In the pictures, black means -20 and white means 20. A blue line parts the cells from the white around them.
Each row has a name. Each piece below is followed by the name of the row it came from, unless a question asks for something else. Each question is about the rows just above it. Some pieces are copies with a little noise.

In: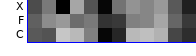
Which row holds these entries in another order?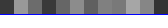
F
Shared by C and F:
[0]
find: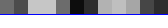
C
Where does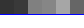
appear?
F

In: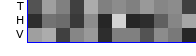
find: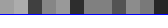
V
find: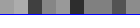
V
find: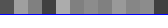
T
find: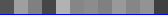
T
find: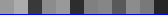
V
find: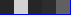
H

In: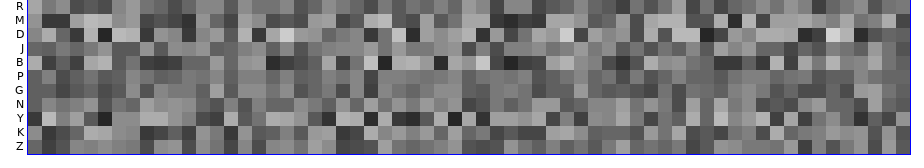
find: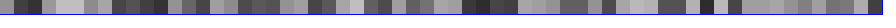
M
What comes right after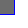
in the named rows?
[-5]
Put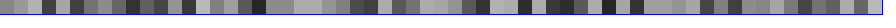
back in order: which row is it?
Y
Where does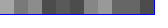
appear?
N
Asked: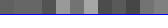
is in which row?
K
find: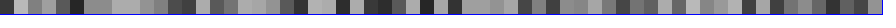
Y

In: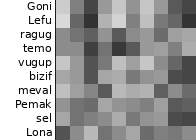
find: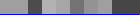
bizif
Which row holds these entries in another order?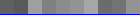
Pemak
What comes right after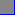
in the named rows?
[-6]
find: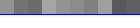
Pemak

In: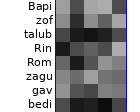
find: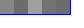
zagu
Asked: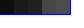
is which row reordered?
bedi
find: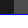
Rin
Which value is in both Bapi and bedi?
[-8]
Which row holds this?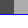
Rin

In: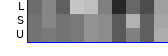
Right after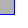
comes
[-5]
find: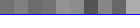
U
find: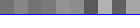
S
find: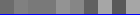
S
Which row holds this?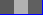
S

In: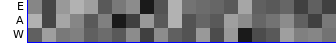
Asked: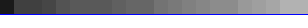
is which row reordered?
A
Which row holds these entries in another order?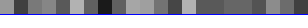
E
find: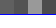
W
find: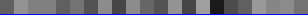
W
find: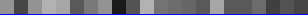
E
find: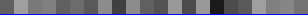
W

